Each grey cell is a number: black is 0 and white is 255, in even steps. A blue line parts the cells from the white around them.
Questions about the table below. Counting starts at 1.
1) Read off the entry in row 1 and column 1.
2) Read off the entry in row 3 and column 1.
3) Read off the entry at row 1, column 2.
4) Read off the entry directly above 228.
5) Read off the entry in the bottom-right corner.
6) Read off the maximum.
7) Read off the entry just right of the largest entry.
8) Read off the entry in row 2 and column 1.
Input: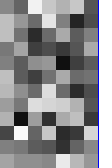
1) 136
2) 191
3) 100
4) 199
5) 151
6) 250
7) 100
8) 191

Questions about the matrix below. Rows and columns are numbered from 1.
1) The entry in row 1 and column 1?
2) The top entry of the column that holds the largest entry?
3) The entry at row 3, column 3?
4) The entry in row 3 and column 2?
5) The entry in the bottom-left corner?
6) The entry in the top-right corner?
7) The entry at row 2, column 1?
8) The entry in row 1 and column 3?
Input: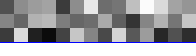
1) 81
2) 251
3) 32
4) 218
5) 59
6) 149
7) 133
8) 156

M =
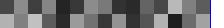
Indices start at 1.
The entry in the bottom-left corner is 178
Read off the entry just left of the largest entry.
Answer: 128
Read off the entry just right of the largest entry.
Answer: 92
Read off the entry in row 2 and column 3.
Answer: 193
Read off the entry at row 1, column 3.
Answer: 63
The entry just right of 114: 56
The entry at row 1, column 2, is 140
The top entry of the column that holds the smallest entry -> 185
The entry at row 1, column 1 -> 71
